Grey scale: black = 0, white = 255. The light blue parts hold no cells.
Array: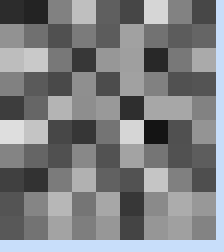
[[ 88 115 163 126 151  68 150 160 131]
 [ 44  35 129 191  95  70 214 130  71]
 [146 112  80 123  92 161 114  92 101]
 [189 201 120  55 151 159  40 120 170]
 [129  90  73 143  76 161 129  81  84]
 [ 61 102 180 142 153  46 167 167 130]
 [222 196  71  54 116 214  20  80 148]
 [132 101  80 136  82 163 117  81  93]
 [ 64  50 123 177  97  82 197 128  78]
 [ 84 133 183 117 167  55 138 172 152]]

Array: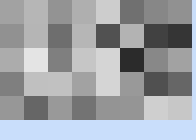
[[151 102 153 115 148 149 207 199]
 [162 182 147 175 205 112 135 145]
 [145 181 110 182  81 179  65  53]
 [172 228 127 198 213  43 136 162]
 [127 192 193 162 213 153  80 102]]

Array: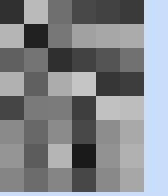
[[133 108 133  71 137 167]
 [ 48 185 110  72  65  58]
 [181  33 119 160 167 171]
 [ 96 115  47  66  84 113]
 [177  96 172 197  54  60]
 [ 69 122 123  62 193 189]
 [138 104 139  72 140 169]
 [149  92 180  25 145 177]]

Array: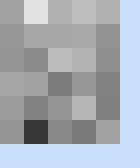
[[148  55 137 121 160]
 [161 225 177 190 176]
 [151 167 167 171 146]
 [149 140 188 178 142]
 [166 161 125 151 129]
 [156 129 147 181 128]]

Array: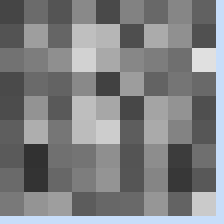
[[121 148 158  92 103 105 150  99 202]
 [ 69 107  84 137  73 130 104 134  97]
 [ 83 158 101 191 182  78 171 144  80]
 [114 125 143 210 169 135 125 111 224]
 [ 74 106  99 137  65 157  99 117 105]
 [ 76 147  89 190 167  71 164 147  79]
 [ 94 174 118 188 205  93 170 131  86]
 [ 90  49 112 116 143  84 141  60 111]
 [106  51 103 125 148  85 133  55  88]]

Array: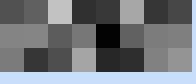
[[123  54  78 165  39  46 129 148]
 [ 81  96 194  48  56 167  54  71]
 [132 133  92 119   3  97 124 127]]
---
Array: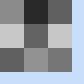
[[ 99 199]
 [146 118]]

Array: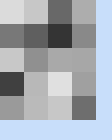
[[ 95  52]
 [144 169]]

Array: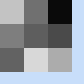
[[ 94  74]
 [216 172]]

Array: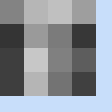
[[154 123]
 [199 128]]

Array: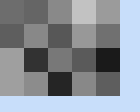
[[136  87]
 [ 50 120]]

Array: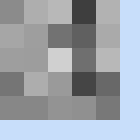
[[158 114]
 [157 208]]

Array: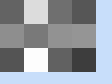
[[121 146]
 [253  97]]
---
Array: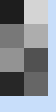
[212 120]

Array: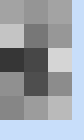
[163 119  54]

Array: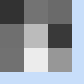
[106 187 113]

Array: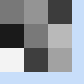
[ 60 121 243]

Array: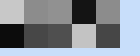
[140 195]

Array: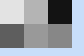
[ 19 153]

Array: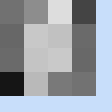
[ 68 193 196  21]

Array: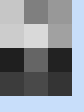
[152 217  31]
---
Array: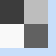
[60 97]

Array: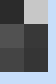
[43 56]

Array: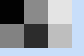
[ 2 44]

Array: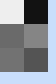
[238 133]

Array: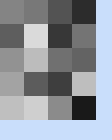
[132 218 112 190]

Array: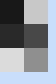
[24 72]

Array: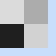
[219 210]

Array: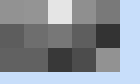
[146 110  56]

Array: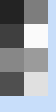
[ 35 250]
